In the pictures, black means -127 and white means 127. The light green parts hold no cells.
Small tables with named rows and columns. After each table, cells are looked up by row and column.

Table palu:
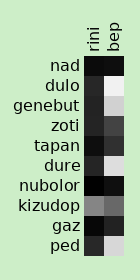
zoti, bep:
-60
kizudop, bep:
-23
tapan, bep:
-79
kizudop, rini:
5
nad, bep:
-113
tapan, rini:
-113
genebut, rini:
-92
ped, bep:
87
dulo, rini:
-88
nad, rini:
-116
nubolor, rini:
-126
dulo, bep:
113
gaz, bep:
-93
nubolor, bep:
-112
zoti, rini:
-91
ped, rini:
-87
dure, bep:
93

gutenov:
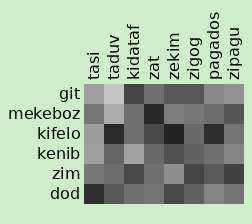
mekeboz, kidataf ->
-17
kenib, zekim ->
-47
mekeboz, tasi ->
-9
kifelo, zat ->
-54
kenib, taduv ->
-26
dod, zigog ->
-30
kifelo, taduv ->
-85
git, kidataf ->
-59
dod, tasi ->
-80
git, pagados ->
9
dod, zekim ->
-54
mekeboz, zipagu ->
-41
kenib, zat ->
-22
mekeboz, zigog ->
-8
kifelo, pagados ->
-81
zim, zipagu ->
-62
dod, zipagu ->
-11
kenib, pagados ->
-14
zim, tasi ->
-7
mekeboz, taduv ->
43
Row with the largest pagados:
git

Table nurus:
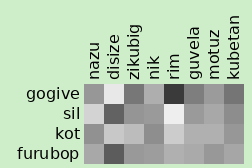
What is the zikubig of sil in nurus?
21
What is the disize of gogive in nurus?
104
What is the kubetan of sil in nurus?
13
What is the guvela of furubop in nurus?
42
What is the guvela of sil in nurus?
26
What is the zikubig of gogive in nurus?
-8
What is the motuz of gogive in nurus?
27
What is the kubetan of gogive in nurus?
-10
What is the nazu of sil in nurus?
83
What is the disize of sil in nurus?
-29
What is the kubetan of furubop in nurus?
38
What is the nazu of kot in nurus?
17

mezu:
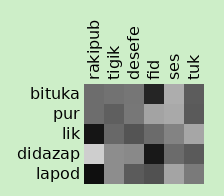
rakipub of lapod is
-112
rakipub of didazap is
78
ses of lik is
3
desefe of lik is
-43
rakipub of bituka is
-18
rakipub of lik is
-106
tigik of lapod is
13
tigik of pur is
-32
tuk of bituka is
-35

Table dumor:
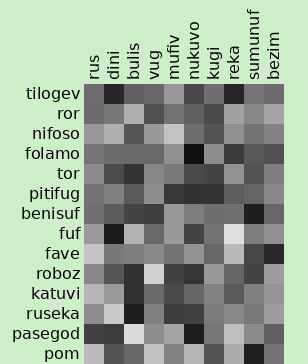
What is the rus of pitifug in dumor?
-12
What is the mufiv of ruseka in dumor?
-66
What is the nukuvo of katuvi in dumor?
-25
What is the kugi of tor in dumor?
-59
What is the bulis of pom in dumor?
-23
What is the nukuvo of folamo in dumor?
-111
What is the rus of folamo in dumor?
-10
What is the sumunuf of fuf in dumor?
-1

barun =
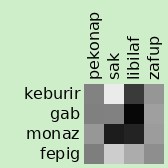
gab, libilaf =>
-120
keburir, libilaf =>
-69
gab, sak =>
1
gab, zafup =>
31
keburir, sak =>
107
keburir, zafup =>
22
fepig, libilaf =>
44
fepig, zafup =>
14
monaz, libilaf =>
-92
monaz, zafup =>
28
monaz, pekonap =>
23
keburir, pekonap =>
2
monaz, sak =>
-99
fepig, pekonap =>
-1
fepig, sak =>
77
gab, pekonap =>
0

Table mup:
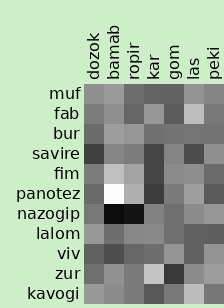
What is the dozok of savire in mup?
-63
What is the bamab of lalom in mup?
-17
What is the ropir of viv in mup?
-24
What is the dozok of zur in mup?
-16
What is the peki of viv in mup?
19
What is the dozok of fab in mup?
-3
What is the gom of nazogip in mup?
-15
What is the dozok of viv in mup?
-30
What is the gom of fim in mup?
11
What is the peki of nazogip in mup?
22
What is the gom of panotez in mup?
-4
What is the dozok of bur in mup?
-19
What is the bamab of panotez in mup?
124
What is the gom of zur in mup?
-71
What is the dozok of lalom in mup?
25

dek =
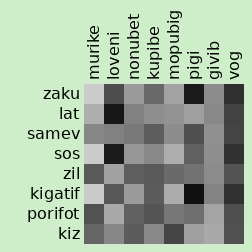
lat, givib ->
8
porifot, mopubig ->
-8
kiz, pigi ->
31
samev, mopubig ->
13
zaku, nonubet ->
27
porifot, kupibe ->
-42
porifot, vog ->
-48
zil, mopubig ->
-21
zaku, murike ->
75
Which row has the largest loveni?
porifot

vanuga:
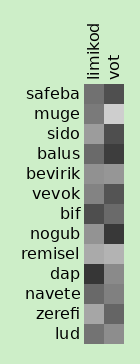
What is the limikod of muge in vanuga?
-5
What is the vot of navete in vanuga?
0
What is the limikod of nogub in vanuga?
19
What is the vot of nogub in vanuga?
-71
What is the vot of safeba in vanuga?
-48
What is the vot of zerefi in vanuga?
-26
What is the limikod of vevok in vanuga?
3
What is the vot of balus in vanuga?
-66
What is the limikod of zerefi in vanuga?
38
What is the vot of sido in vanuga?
-49
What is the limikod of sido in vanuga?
28
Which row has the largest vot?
muge

